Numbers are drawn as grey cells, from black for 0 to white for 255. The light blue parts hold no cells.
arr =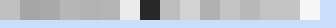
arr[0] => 191
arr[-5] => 196
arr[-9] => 39
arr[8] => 189
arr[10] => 177
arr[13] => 195

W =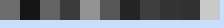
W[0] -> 109
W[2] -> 99
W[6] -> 36

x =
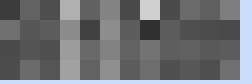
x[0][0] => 60
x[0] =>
[60, 98, 78, 176, 97, 132, 73, 208, 75, 107, 95, 126]
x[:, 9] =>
[107, 79, 97, 88]
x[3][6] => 92
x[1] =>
[111, 86, 93, 140, 65, 141, 93, 49, 92, 79, 76, 74]
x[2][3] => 156
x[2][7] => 115
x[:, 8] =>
[75, 92, 94, 80]
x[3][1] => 107
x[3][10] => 79

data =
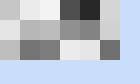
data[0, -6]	198
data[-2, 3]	144
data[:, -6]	[198, 228, 189]
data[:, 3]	[79, 144, 236]
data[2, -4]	124

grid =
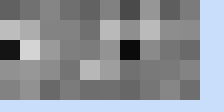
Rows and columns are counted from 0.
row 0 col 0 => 97
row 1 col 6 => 143
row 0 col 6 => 74
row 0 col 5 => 129
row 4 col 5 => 111
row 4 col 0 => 130
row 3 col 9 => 131
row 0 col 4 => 98
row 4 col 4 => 110
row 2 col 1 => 212
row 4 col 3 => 123
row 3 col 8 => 122
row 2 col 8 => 117
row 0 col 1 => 113
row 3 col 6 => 113

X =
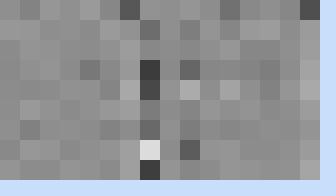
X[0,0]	143
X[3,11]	136
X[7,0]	137
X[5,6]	157
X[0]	[143, 131, 150, 144, 154, 135, 87, 146, 143, 149, 141, 113, 137, 143, 135, 79]
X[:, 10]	[141, 148, 143, 135, 142, 149, 139, 147, 140]
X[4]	[140, 138, 140, 145, 144, 133, 168, 72, 147, 171, 142, 163, 143, 130, 149, 169]
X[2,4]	140
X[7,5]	147
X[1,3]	144
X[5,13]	138
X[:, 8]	[143, 143, 140, 138, 147, 140, 144, 140, 148]
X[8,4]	145
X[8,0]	148
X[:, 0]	[143, 151, 139, 138, 140, 141, 143, 137, 148]
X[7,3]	138
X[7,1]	151
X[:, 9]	[149, 126, 136, 102, 171, 133, 125, 92, 135]
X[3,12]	132
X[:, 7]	[146, 109, 136, 60, 72, 124, 105, 220, 62]
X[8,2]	140
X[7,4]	143
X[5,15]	156
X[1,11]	134
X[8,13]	144
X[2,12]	135
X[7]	[137, 151, 148, 138, 143, 147, 159, 220, 140, 92, 147, 149, 140, 140, 144, 155]

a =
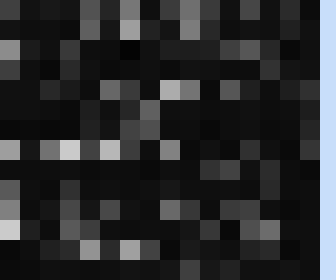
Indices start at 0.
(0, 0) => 64
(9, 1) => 15
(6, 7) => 79
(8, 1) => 13
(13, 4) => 13
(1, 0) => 18
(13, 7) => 17
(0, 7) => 15
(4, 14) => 30
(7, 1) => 22
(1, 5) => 22
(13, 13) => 16
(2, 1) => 27
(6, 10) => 9
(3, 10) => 17
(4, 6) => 58
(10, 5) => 72
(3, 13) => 50
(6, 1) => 11
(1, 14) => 32
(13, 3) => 15
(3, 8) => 12
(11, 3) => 89
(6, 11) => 14
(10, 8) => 105
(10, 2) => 22
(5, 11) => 14
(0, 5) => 37
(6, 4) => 33
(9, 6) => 13
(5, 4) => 30
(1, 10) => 40
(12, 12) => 34
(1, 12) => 18
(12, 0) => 9
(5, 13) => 13
